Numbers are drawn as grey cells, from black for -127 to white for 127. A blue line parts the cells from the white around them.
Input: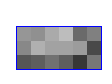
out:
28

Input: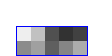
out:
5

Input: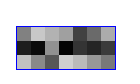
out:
-90

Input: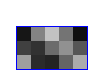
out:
17

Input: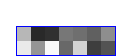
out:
-65

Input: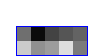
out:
94

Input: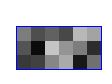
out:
-2

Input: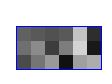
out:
83

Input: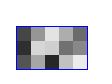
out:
-14
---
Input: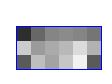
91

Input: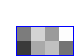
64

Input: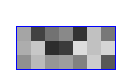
65

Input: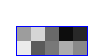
45

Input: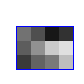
75

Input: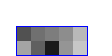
21
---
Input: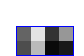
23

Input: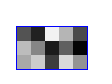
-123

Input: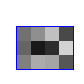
83

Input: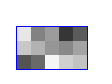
35

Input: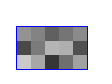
-47

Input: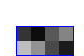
4

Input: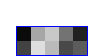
-94

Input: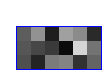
-12
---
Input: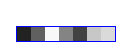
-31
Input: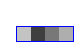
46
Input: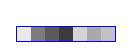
-3
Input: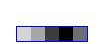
-17
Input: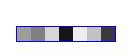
1
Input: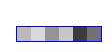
21
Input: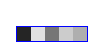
47
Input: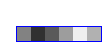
2
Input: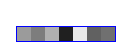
-15
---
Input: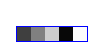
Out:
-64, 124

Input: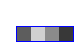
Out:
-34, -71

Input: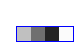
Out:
64, 123

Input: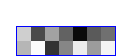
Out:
79, 116

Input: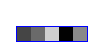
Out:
-58, 9

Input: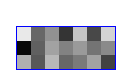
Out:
105, -61

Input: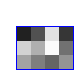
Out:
-94, 20
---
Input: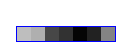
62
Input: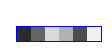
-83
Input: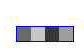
-22
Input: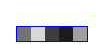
-12
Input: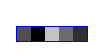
-48
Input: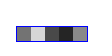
-12
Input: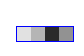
97
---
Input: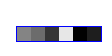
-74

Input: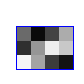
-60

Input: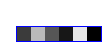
-41

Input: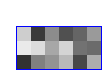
12

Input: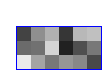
49

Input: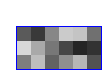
7

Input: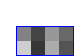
24

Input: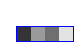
-16

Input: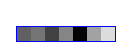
-61
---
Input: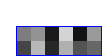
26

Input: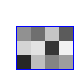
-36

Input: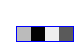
-37

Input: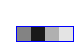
100

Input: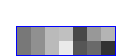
52

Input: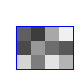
112

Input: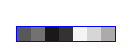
43

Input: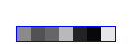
102
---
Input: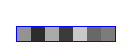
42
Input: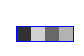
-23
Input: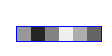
3
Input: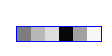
93
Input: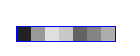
95
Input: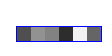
2
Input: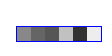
-41
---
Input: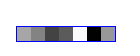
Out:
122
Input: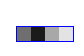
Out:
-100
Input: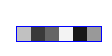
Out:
115
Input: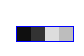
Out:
-76
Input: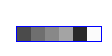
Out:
36
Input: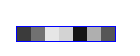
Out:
-105
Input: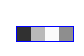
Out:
57
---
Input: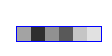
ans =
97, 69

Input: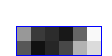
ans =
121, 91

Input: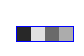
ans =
96, 44

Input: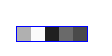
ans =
122, 48

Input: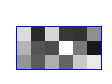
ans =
127, 106

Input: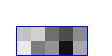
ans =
106, 80

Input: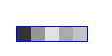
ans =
97, 68

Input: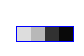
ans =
93, 56
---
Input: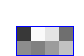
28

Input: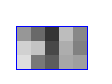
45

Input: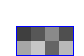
-26

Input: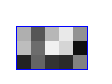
85

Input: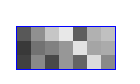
37

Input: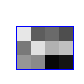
49
